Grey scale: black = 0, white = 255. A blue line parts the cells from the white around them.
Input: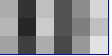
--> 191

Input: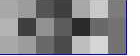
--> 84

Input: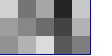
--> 166

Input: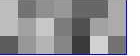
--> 143

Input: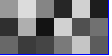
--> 133

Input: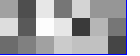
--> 231

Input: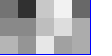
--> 200
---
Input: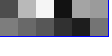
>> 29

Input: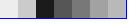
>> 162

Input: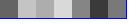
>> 58

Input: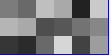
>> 66

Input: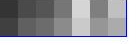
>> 150

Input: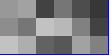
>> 162

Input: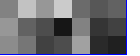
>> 42

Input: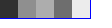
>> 110

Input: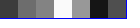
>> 21

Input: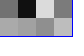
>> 143
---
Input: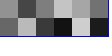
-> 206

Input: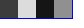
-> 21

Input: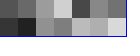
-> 175

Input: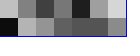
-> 84

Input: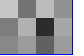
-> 97

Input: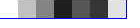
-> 53

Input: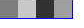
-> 50

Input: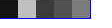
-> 81

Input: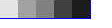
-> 64

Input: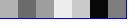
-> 8
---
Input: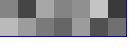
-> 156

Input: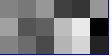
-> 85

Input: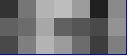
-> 108

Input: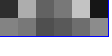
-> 120

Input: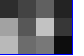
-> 87

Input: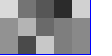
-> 180

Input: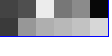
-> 151

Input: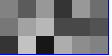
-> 162

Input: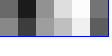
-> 61
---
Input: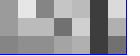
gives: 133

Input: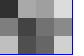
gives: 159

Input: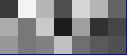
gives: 182

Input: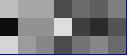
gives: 167

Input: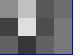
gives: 88

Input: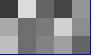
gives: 100

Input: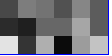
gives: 115
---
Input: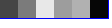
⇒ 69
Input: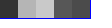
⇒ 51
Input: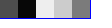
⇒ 77
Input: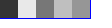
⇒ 52
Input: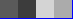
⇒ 90
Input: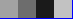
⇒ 162
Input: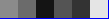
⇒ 139
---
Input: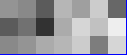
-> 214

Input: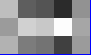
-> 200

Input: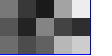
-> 132

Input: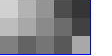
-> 138

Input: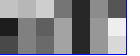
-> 39

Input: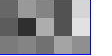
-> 173

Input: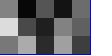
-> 31

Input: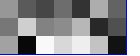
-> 183

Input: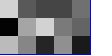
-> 210
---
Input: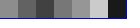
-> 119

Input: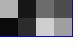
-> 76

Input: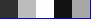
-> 18

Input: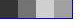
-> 161

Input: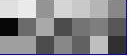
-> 213

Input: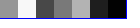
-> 121

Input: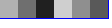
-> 207

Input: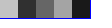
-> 164

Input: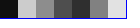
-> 78
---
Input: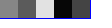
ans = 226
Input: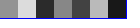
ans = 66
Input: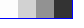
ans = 210
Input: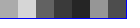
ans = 37
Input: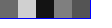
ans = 19
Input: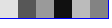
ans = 16
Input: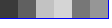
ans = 213
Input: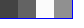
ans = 99
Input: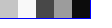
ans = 72
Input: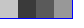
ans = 58
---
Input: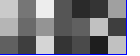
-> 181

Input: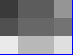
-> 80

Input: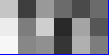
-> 236

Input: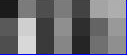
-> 89

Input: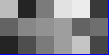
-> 99

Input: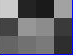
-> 67

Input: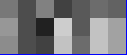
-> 151
